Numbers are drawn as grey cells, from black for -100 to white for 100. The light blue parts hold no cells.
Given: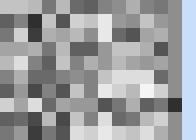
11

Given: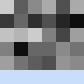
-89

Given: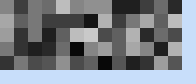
48

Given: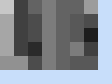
-40

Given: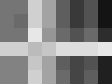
-84

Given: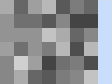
-47
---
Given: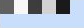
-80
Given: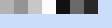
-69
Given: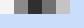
54
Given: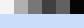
-96
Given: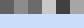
30
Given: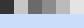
79
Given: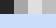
49
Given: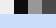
-43
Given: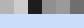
-13
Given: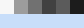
-78
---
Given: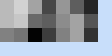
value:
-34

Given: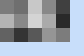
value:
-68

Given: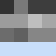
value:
30

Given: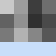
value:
-42

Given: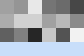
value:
8

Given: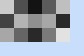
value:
-68

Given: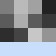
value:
-55

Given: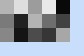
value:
-49
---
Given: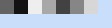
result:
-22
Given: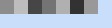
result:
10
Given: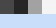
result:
-44
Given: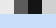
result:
83
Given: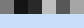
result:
-5
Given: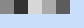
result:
7
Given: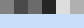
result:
1
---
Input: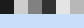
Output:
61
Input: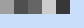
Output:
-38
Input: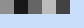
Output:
-81
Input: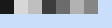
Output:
69
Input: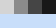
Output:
9
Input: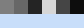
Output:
-19
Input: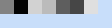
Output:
-98
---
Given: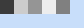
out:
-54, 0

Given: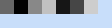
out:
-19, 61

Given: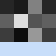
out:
-70, -53

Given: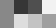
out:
7, 25

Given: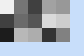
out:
88, 1

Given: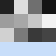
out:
-74, -47

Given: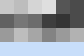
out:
57, 40

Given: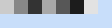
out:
59, 77
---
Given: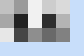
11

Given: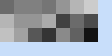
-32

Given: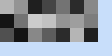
7

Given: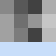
-49

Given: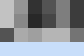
25

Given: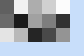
-71

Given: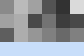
18

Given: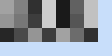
17
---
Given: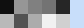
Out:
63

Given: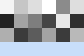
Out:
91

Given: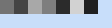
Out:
32

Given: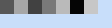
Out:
46

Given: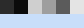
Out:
62

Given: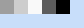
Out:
61

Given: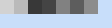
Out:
46

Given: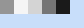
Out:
66
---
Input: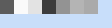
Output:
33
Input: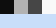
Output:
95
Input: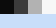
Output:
94
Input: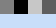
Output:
-26
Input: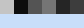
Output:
-52
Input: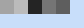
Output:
-26
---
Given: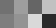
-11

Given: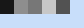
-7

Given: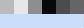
-21

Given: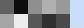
-42

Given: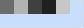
-15

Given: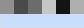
-15

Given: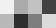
-1

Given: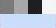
32

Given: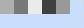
20
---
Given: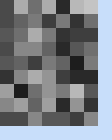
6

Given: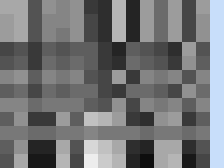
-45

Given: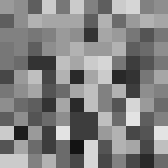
-16

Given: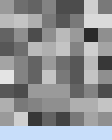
12

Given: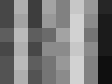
-88

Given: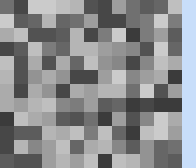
-28
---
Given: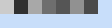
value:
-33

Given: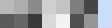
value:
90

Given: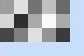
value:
76

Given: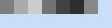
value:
-48

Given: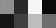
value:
-50

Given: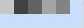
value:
-23

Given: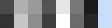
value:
99

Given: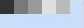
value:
20

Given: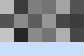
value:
-9

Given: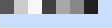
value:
32
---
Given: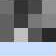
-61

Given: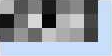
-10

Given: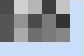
43

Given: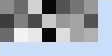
-35

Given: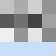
34

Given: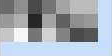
29
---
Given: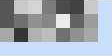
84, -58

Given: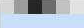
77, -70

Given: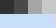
57, -62

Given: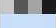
56, -78

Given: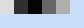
73, -97

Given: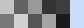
64, -79

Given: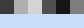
66, -83

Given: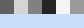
91, -72

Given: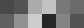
61, -70
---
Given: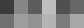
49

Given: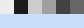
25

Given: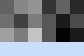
-59

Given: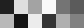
95

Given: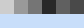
-69

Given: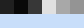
76
